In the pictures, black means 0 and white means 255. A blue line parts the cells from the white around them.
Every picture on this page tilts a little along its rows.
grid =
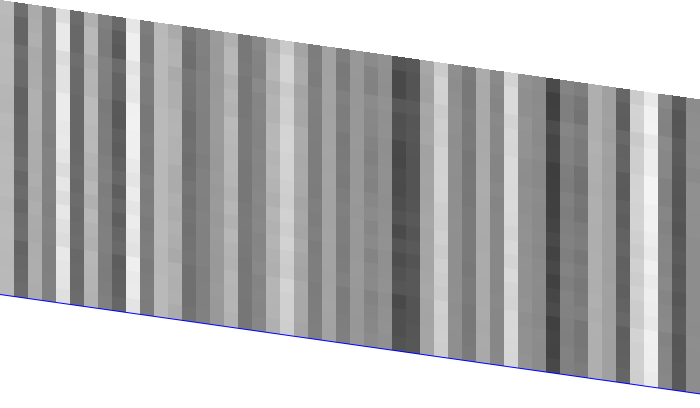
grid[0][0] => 186
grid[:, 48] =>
[92, 85, 86, 92, 90, 87, 86, 85, 87, 84, 88, 91, 87, 90, 86, 90, 92, 86, 87, 89, 89]
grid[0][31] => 203
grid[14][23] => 163
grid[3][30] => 167
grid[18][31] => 206
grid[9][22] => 125
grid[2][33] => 120
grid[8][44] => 96
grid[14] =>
[183, 102, 174, 128, 231, 105, 184, 126, 94, 236, 122, 185, 176, 113, 129, 155, 183, 121, 133, 180, 210, 170, 124, 163, 124, 152, 132, 144, 77, 84, 165, 208, 143, 120, 171, 136, 218, 145, 140, 65, 127, 120, 174, 161, 95, 209, 238, 133, 86, 141]
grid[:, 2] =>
[171, 173, 176, 170, 171, 172, 176, 176, 175, 173, 173, 172, 174, 170, 174, 171, 170, 173, 174, 174, 172]
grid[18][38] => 140
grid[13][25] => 152
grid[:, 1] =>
[110, 100, 100, 110, 106, 106, 98, 98, 102, 102, 104, 110, 102, 107, 102, 108, 110, 100, 103, 105, 108]
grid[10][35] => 135
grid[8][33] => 120
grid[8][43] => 160
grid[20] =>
[185, 108, 172, 129, 223, 108, 178, 128, 102, 228, 124, 185, 171, 115, 129, 153, 178, 118, 135, 176, 206, 165, 127, 162, 127, 152, 139, 144, 83, 87, 165, 205, 143, 123, 169, 136, 214, 147, 139, 72, 129, 124, 175, 160, 101, 206, 235, 136, 89, 141]
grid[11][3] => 130
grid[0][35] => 138
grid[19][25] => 151
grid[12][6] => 183
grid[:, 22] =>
[125, 126, 124, 128, 127, 126, 126, 125, 125, 125, 124, 127, 125, 128, 124, 126, 126, 124, 125, 126, 127]
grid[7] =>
[181, 98, 176, 128, 235, 103, 187, 124, 88, 241, 120, 186, 180, 110, 128, 155, 184, 121, 132, 184, 213, 171, 125, 164, 122, 152, 128, 144, 71, 84, 163, 210, 143, 119, 171, 133, 218, 141, 137, 63, 124, 113, 173, 159, 90, 212, 244, 129, 85, 144]
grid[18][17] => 119
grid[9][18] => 133
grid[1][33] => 120
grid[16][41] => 127
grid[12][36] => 217
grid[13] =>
[186, 107, 170, 130, 221, 108, 176, 127, 102, 229, 126, 184, 172, 116, 130, 153, 177, 122, 136, 177, 205, 165, 128, 164, 126, 152, 138, 146, 84, 89, 166, 203, 143, 122, 171, 136, 212, 146, 139, 72, 131, 124, 175, 159, 98, 204, 234, 137, 90, 141]
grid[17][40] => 128
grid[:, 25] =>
[152, 152, 151, 151, 152, 152, 153, 152, 152, 152, 153, 151, 153, 152, 152, 154, 153, 152, 152, 151, 152]
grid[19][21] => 168
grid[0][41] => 126
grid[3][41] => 126
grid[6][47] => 129

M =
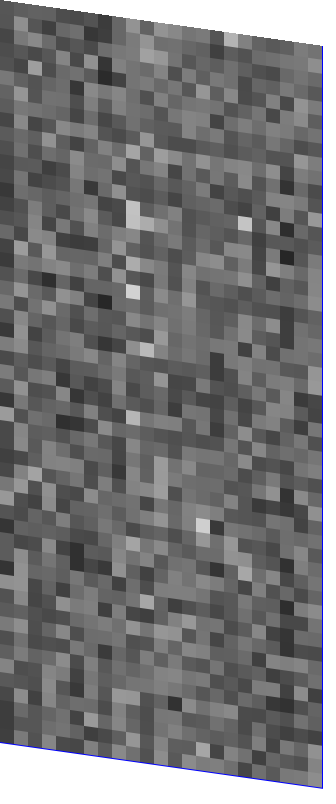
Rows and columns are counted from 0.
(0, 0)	86
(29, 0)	155
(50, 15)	92
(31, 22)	80
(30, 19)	83
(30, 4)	82
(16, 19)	150
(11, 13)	99
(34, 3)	144
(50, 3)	101
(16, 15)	141
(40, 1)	146
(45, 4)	77
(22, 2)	101
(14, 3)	94
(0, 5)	74
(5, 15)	115
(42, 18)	135
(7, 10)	97
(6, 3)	114
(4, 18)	84
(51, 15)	69
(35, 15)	57
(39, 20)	104
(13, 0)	56
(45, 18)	98
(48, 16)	137
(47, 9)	117
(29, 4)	48
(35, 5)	99
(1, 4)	104
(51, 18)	64
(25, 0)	74
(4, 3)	77
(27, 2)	78
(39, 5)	48
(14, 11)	143
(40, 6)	90
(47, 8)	104
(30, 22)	127

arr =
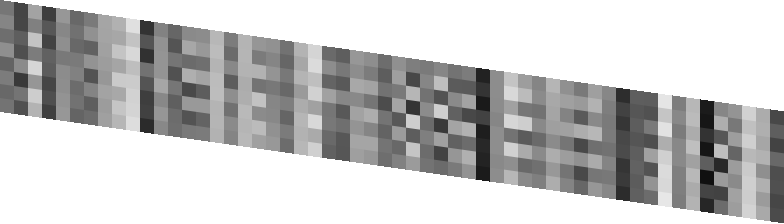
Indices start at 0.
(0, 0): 118
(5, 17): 185
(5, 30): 127
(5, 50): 16
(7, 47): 231
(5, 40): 157
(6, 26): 165
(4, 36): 115
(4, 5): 129
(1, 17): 181
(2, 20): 120
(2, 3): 67
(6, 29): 197
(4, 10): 84
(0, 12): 102
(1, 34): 52
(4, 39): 139
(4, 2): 214
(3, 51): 190
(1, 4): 135
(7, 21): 183
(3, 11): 148
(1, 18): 123
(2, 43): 122
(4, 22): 161
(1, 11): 146
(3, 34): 66
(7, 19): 152
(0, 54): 172
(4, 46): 161
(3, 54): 178
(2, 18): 178
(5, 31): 161
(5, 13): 153
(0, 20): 114
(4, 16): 142
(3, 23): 161
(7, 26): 151
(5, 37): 171

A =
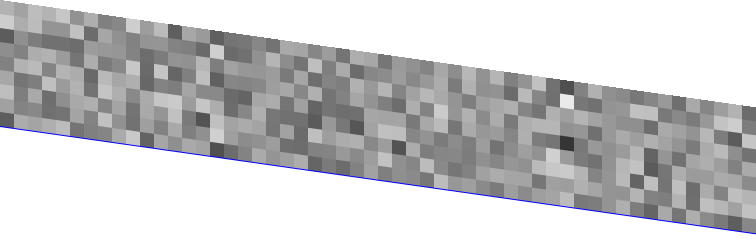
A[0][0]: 178
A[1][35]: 146
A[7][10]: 159
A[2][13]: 145
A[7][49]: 111
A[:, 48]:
[111, 137, 161, 148, 113, 173, 191, 179, 117]
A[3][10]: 106
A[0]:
[178, 162, 189, 179, 198, 146, 174, 128, 135, 206, 157, 187, 95, 167, 154, 96, 116, 119, 135, 115, 169, 165, 134, 156, 116, 174, 167, 118, 154, 145, 132, 167, 141, 183, 146, 181, 129, 147, 193, 113, 79, 130, 177, 144, 138, 120, 134, 153, 111, 169, 134, 158, 178, 108]
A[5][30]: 147
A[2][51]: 125
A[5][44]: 182
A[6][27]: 157
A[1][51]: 195
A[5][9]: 137
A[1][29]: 136
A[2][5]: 109
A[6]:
[190, 126, 169, 110, 143, 169, 175, 133, 164, 116, 169, 149, 193, 122, 83, 192, 163, 171, 164, 118, 162, 107, 191, 158, 172, 176, 136, 157, 83, 172, 126, 134, 135, 124, 144, 134, 150, 145, 186, 199, 202, 180, 132, 149, 185, 100, 191, 116, 191, 109, 171, 131, 190, 180]
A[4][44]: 155
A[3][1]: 130
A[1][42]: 113
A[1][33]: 177
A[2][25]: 177
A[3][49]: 123
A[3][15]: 96
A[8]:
[94, 172, 164, 175, 188, 116, 128, 133, 170, 201, 99, 166, 143, 169, 163, 80, 108, 131, 170, 148, 159, 173, 101, 123, 108, 130, 162, 127, 143, 138, 119, 188, 151, 159, 138, 123, 158, 139, 159, 164, 188, 121, 125, 148, 175, 125, 101, 169, 117, 174, 139, 122, 94, 136]
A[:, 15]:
[96, 207, 126, 96, 137, 173, 192, 208, 80]
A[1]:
[205, 173, 188, 148, 148, 193, 108, 166, 145, 130, 148, 149, 131, 127, 106, 207, 107, 113, 145, 181, 141, 116, 191, 127, 171, 108, 135, 140, 156, 136, 152, 172, 123, 177, 144, 146, 108, 185, 134, 112, 234, 120, 113, 147, 150, 193, 191, 121, 137, 123, 152, 195, 205, 125]
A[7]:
[161, 131, 136, 112, 116, 164, 131, 193, 145, 114, 159, 130, 169, 127, 144, 208, 159, 140, 145, 157, 111, 109, 130, 132, 153, 138, 157, 194, 144, 134, 188, 138, 118, 130, 161, 172, 165, 164, 118, 160, 157, 176, 165, 148, 147, 180, 130, 126, 179, 111, 191, 182, 161, 193]
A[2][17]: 151
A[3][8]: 136

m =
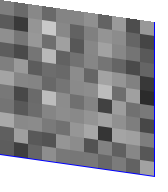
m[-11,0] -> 126
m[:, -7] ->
[132, 136, 160, 98, 105, 117, 140, 141, 113, 149, 120]
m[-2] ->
[95, 159, 89, 83, 149, 140, 83, 130, 96, 135, 87]
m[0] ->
[126, 106, 136, 105, 132, 133, 144, 99, 154, 77, 152]
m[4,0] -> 127
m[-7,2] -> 92
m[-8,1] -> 74
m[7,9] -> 126
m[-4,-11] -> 116
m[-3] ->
[169, 137, 139, 122, 113, 150, 167, 53, 164, 160, 126]
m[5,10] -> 43
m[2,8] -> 135
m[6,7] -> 65
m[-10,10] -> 69
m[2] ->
[143, 118, 152, 110, 160, 87, 135, 162, 135, 116, 89]
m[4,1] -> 154
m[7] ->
[116, 89, 108, 133, 141, 137, 148, 162, 144, 126, 71]
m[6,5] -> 112
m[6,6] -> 132
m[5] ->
[164, 134, 132, 104, 117, 138, 141, 188, 110, 160, 43]
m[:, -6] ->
[133, 98, 87, 114, 140, 138, 112, 137, 150, 140, 119]
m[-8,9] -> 74
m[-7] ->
[127, 154, 92, 109, 105, 140, 102, 163, 149, 129, 56]
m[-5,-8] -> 188
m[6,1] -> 72
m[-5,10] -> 121
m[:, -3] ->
[154, 140, 135, 101, 149, 110, 157, 144, 164, 96, 123]
